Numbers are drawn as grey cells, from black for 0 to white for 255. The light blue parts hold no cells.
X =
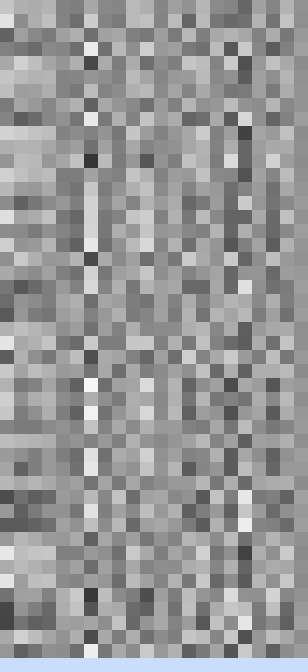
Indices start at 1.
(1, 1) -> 197
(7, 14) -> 132
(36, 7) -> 184
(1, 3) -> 172
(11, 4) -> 166
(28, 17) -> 76
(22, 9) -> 158
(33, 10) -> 162
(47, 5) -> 141
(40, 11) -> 168
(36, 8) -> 135
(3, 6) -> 175
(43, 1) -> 114
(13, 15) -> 193
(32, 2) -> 183
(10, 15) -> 203
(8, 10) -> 137
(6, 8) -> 142
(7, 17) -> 119
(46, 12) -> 140
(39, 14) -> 181
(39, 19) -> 148
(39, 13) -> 132
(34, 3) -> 127
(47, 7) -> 238
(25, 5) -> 121
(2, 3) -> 173
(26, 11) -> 103
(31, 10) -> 138
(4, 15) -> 113
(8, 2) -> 164
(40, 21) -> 202
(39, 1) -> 152
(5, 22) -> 141
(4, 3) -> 107
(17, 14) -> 135
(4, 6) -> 111
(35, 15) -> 182
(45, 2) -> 116
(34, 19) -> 159

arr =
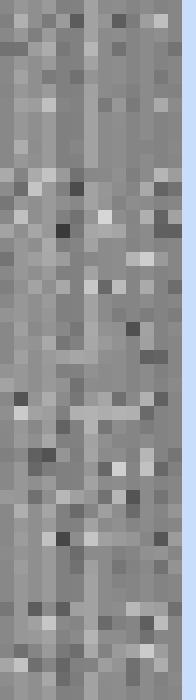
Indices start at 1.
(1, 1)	136
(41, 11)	137
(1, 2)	151
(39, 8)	160
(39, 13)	156
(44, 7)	162
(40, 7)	139
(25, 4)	169
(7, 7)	161
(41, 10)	130
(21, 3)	163
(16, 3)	143
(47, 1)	133
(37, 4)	165
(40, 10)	133
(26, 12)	100
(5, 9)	141
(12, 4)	154
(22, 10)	133
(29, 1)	136
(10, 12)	131
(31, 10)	133
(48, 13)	134
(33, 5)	149
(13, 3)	171
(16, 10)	133
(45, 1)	136
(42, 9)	131
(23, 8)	139
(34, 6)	129
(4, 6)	129
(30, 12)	131
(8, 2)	161
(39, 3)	143
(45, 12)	188
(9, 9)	142
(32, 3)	143
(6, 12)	121
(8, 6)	130
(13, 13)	157

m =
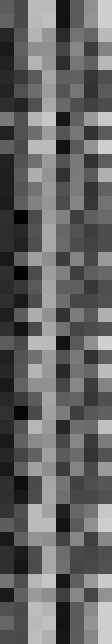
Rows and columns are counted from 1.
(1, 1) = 93
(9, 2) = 79
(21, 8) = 78
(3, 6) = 115
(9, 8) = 201
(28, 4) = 144
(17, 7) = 62
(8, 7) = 64
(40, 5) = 109
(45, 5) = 19
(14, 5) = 82
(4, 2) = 98
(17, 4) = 168
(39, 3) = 147
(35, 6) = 65
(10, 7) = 50
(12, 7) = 49
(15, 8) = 115
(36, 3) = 76
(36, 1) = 48
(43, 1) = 25
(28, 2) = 99
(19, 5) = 60
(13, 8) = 176
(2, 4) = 191
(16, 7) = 96
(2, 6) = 90
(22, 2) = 25
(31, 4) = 154
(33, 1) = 38
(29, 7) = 54
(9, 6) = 97
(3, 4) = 150
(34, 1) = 25
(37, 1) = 52
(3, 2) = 87
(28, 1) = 25
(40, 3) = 77
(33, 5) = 90

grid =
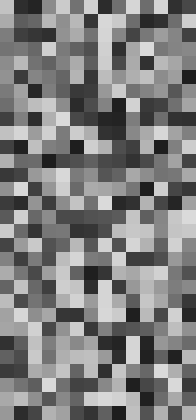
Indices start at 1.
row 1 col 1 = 194
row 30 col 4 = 178
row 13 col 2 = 67
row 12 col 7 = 96
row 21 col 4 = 63
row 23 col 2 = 215
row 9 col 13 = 50
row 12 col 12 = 117
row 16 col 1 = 90
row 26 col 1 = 97
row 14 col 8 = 166
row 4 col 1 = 115
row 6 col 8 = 188
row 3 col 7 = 115
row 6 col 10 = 175
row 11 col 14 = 205
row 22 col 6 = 210
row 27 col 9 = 198
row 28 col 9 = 179
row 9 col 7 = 59
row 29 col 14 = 94
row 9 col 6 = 72
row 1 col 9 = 112
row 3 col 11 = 120
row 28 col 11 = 71
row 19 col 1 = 130
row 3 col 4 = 47
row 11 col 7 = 206
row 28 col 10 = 31
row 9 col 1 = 64
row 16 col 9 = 91
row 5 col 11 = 49
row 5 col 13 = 166
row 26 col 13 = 33
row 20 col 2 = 118
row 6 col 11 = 192
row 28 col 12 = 95

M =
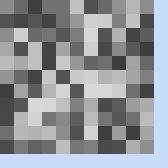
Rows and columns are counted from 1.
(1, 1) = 139
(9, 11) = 187
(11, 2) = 121
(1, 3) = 63
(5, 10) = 162
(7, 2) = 163
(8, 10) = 156
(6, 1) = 148
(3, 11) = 93
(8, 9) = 92
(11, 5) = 189
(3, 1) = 140
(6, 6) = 201
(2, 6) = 152
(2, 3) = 85
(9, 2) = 185
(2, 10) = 194
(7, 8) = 216
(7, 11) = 66
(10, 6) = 80
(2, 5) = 111
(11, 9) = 78
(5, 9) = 60
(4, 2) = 81
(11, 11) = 143
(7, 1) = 63
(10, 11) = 164
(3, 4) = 117
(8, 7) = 172
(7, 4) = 180
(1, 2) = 105
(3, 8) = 83
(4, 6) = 103
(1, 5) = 112
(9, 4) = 118

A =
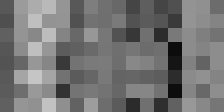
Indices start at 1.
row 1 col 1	88
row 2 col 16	132
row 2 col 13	58
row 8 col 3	145
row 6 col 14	139
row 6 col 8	121
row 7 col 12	114
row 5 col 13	21
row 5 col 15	99
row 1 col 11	94
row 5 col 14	129
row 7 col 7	121
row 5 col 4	134
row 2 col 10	82
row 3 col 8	119
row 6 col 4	165
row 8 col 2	149
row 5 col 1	83
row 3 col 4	189
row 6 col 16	132
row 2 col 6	81
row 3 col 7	151
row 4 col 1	86
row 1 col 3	172
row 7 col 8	115
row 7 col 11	134
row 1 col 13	80
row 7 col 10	134
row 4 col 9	111
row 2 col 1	79
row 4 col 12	111
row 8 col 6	98
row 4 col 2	140
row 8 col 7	157

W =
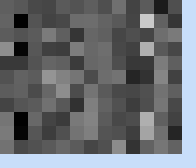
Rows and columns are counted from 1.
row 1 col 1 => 95
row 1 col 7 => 94
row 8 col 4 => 113
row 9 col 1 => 117
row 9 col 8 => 91
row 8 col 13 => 72
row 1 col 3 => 73
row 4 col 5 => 61
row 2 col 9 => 89
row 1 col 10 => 67
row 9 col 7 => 131
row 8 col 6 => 49
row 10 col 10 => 62
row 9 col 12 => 96
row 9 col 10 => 77
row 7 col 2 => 97
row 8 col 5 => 88
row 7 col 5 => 141
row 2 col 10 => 69
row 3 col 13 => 122
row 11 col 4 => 90
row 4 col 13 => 71
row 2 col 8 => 99
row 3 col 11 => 69
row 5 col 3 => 83
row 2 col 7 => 109
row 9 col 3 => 104
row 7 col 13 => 95
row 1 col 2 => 88
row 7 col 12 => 114
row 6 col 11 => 50
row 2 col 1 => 99
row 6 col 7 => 76
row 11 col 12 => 118
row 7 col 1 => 92
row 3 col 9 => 70
